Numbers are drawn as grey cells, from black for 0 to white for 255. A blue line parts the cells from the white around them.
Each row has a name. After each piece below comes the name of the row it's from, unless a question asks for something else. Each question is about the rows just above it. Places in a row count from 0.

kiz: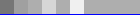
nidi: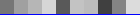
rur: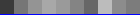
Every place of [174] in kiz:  2 4 6 7 8 9
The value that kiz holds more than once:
[174]
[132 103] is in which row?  rur
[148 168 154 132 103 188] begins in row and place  rur, 2
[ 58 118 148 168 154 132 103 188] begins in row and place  rur, 0
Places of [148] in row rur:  2

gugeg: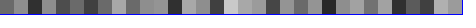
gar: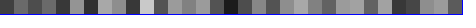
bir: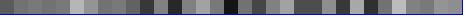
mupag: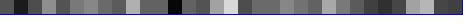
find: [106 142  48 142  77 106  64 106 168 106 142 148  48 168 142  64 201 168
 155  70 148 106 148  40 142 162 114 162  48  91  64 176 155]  gugeg
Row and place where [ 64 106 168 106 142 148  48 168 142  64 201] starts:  gugeg, 6
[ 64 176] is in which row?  gugeg
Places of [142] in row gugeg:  1 3 10 14 24
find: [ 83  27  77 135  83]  gar
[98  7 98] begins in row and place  mupag, 11

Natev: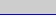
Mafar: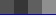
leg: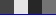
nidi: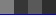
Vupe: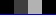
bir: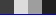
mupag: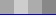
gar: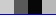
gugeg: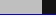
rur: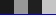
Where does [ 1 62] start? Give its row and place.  Vupe, 0
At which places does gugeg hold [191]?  0 1 2
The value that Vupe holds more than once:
[1]
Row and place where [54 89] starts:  nidi, 1
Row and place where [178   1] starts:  Vupe, 2
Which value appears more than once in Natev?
[205]
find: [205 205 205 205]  Natev

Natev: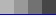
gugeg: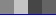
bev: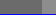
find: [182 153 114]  Natev
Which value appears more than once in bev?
[107]
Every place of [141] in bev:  3
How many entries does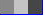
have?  3
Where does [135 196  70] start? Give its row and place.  gugeg, 0
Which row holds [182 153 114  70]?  Natev

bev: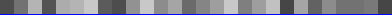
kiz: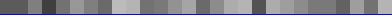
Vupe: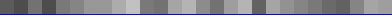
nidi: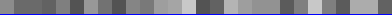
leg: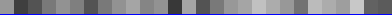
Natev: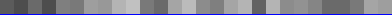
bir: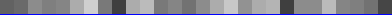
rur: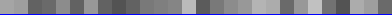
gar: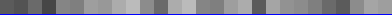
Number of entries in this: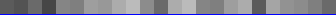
24
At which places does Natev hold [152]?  7
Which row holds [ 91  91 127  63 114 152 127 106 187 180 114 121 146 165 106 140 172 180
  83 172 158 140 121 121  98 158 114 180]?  kiz
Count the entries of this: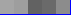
5
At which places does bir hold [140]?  2 14 21 22
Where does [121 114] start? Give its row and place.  Vupe, 10
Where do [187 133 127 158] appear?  gar

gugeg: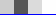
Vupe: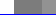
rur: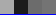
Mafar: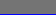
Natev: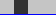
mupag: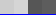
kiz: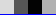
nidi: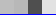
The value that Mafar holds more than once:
[116]
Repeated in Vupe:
[124]
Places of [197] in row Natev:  0 2 3
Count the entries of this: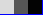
3
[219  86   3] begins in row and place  kiz, 0
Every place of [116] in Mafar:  0 1 2 3

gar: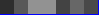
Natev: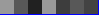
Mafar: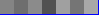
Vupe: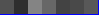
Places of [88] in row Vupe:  6
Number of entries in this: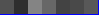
7
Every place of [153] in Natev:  0 3
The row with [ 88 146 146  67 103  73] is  gar
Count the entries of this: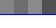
4

